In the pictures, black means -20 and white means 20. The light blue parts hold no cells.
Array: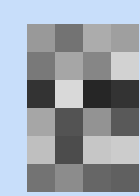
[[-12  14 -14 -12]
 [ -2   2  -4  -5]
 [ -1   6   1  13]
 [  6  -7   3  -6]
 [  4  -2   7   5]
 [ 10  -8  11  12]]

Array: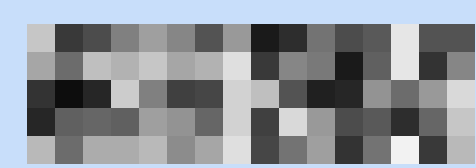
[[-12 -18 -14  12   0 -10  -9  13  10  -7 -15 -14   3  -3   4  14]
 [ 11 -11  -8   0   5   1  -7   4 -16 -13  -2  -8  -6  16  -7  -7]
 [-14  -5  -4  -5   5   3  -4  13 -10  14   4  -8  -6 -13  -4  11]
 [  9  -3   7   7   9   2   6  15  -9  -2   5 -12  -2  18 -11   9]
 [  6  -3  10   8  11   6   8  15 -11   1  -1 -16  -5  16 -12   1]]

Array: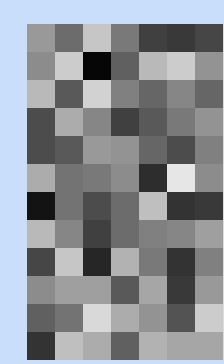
[[  2  12 -19  -5   9  12   3]
 [ -9  11 -14   8  -1 -12   0]
 [  9   1 -10  -3   0   1   5]
 [-17  -2  -8  -3  10 -12 -11]
 [  7  -2  -1   2 -13  16   2]
 [ -8   7   1 -10  -6  -1   3]
 [ -8  -6   4   3  -4  -8   0]
 [  2   5   5  -6   6 -11   4]
 [-12  10   7  -5   8   6   6]
 [  4  -3  11  -1 -10 -11  -9]
 [  9  -6  13   0  -4   1  -4]
 [ -5  -2  14   7   3  -7  12]]

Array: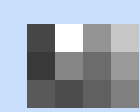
[[ -6  -8  -5   0]
 [-11   1  -3   4]
 [ -9  20   3  11]]

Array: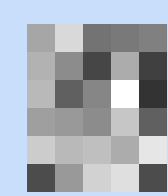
[[  8   2  -9   7 -10]
 [  6  14  -2  -1   0]
 [  9  -5   1  20 -12]
 [  5   4   2  11  -5]
 [ 12   9  10   7  16]
 [ -8   4  13  15  -8]]

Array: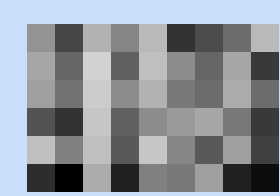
[[-13 -20   7 -15   0  -1   5 -15 -18]
 [  3  -9   8   1   9 -12  -8  -3   9]
 [ 10   0  10  -6  11   1  -6   5 -10]
 [ -7 -12  11  -5   2   4   6  -1 -11]
 [  5  -2  12   2   8  -1  -3   7  -3]
 [  6  -4  13  -5  10   2  -4   6 -11]]

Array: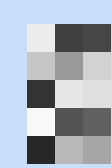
[[ 17 -10  -9]
 [ 19  -7  -5]
 [-14   9   6]
 [ 11   4  13]
 [-12  16  15]]
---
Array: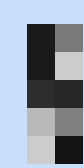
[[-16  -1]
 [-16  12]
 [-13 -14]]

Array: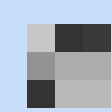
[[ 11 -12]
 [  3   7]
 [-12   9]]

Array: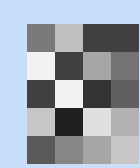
[[ -1  10]
 [ 18 -10]
 [-10  18]]

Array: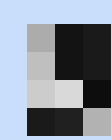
[[  7 -17]
 [ 10 -17]
 [ 12  14]]

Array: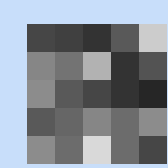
[[ -9 -10]
 [  1  -2]
 [  2  -6]]

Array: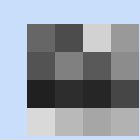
[[ -4  -8]
 [ -7   0]
 [-15 -13]]
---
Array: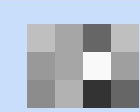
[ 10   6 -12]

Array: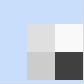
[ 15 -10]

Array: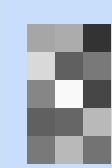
[ 6 -5 -9]

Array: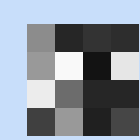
[  2  19 -14  -9]

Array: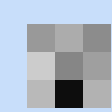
[4 1 8]

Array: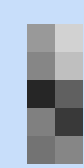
[ 4 10]
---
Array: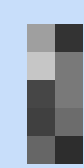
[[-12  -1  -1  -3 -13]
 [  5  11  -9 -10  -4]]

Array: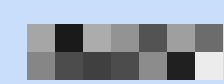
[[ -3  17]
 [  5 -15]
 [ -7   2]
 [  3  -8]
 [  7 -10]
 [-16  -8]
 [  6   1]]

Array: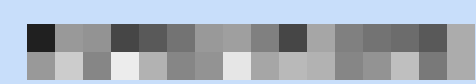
[[  7   7]
 [ -6  -1]
 [ -3  10]
 [ -2   3]
 [  0   1]
 [  6   8]
 [ -9   9]
 [  0   6]
 [  5  16]
 [  4   3]
 [ -2   1]
 [ -6   8]
 [ -9  17]
 [  3   1]
 [  4  12]
 [-15   4]]

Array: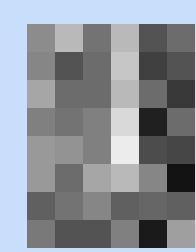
[[ -3  -7 -11  -3  -9 -17  -5   5]
 [ -7 -10  -3 -15  -8   1  -4 -16]
 [  9  11   9  14  17   9  -5   0]
 [ -2  -3  -3   0   0   6   1  -7]
 [  9  -7  -3  -2   3  -3  -2  -7]
 [  2   1   6   0   4   4  -5  -1]]

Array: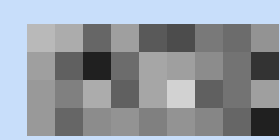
[[  3 -12   5 -15]
 [ -3  -2  -2  -4]
 [ -1   2  -5   1]
 [ -8   5  13   3]
 [ -6   6   6   0]
 [  5  -3  -5   3]
 [ -4 -15   7   2]
 [  7  -5   0  -4]
 [  9   5   4   4]]

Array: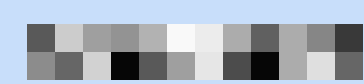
[[-11  -4]
 [  1  15]
 [  7   7]
 [ -5 -19]
 [  7  -8]
 [ 17  16]
 [ 19   5]
 [  8  -6]
 [  3 -19]
 [  5  13]
 [ 12  -4]
 [ -6   2]]

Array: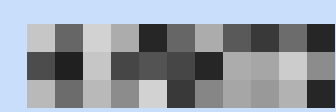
[[-14   2 -14]
 [ -3  12   8]
 [-11   6   4]
 [ -6   7   6]
 [  7 -14   1]
 [ -4  -9 -11]
 [-14  -7  13]
 [  7  -9   2]
 [ 13  11   9]
 [ -4 -15  -3]
 [ 11  -8   9]]
